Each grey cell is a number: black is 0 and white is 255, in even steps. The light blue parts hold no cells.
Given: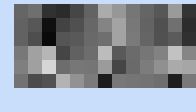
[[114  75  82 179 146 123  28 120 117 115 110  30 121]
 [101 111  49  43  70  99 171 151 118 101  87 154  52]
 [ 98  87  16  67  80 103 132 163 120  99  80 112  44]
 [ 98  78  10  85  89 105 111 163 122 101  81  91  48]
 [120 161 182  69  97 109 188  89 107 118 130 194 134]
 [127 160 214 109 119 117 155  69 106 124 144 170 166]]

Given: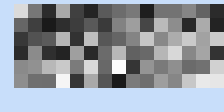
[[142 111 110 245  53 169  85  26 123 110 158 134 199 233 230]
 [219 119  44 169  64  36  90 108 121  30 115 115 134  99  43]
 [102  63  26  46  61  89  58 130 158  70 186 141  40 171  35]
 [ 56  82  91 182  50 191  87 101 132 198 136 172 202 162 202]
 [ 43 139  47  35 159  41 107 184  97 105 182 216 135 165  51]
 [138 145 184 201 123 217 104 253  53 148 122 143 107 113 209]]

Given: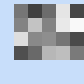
[[ 79 105 183 190 122]
 [118  64 108 229  70]
 [131 195 131 233 249]
 [222 137 142 117  74]]

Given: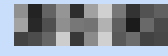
[[ 66  76 102 205  56 139 208  89 108  66  71]
 [144  35  99 149  46 161 208 120  51  82  96]
 [163  40  79 143 119 115 178  95  27 105  74]]

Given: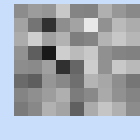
[[122 136 177 163  96 171 197 176 140]
 [140 156 150 200 132 130 176 151 137]
 [163 116  49 142 163 232 145 186 172]
 [172 207 160 178 126 132 179 199 182]
 [146  94  25 206 187 200 144 132 129]
 [141 138 160  48 102 205 145 200 185]
 [106  94 150 136 111 180 167 142 118]
 [132 143 157 175 124 137 170 145 132]]

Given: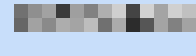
[[102 162 138 173 164 189 112 171  44  86 164 129 163]
 [113 143 162  58 159 129 175 207  68 210 164 208 192]]
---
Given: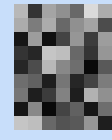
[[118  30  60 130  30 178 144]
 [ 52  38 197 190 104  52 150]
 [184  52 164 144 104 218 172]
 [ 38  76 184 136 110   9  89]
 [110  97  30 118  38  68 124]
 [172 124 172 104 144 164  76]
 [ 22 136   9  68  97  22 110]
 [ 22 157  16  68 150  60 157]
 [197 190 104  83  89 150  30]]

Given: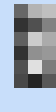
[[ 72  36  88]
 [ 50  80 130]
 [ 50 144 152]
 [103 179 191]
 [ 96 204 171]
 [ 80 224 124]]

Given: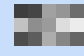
[[ 62  69 161 149 108]
 [ 77  93 173 134 101]
 [194 142 155 221 236]]

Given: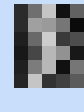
[[ 24  70 183 146  24]
 [ 31 105 205  58  77]
 [ 43 111 197  17  97]
 [ 31 124 183  17 118]
 [ 43 160 154 118  11]
 [ 37 197  50  64  91]]

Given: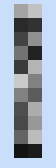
[[ 19  27]
 [115  34]
 [ 42  50]
 [129  92]
 [201 129]
 [ 66 144]
 [ 72 152]
 [ 78 172]
 [ 58 180]
 [ 99 188]
 [164 194]]

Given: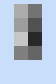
[[198  40]
 [157  81]
 [127 101]
 [172 115]]
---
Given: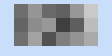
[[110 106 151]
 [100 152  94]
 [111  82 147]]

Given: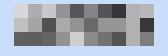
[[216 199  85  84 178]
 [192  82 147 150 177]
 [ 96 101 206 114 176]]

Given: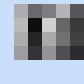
[[173 125  86]
 [186 207  57]
 [173 169  64]
 [157 148  44]]

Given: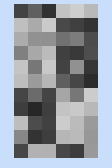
[[ 67  50 206]
 [191 202  64]
 [172 144 124]
 [128 187  57]
 [196 200 145]
 [190 183  70]
 [ 70  68 119]
 [ 62  63 201]
 [189  65 187]
 [135  62 186]
 [ 71 177  61]]

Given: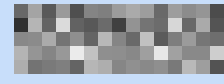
[[104  89  79 127 170 105 140  76]
 [ 48 100  98 107 147 108 104  84]
 [136 171 143 184 105  91 155 110]
 [180 133 235 143 136 231 137 206]
 [174 122 100 174 144 143 185  83]]

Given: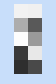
[[242]
 [173]
 [253]
 [ 58]
 [ 46]]

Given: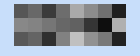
[[ 86  59 170 112]
 [136 118  97  14]
 [ 88  47 192 120]]
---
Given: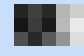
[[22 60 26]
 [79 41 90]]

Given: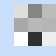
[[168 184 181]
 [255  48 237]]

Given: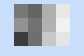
[[146 114 177]
 [ 60 111 200]]

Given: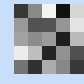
[[153  82  84]
 [162 140 155]]

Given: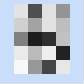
[[208 163 226]
 [128  28  47]]

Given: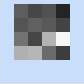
[[ 84  96  89]
 [114  69 179]]

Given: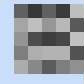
[[165 191 150]
 [148  76  62]]
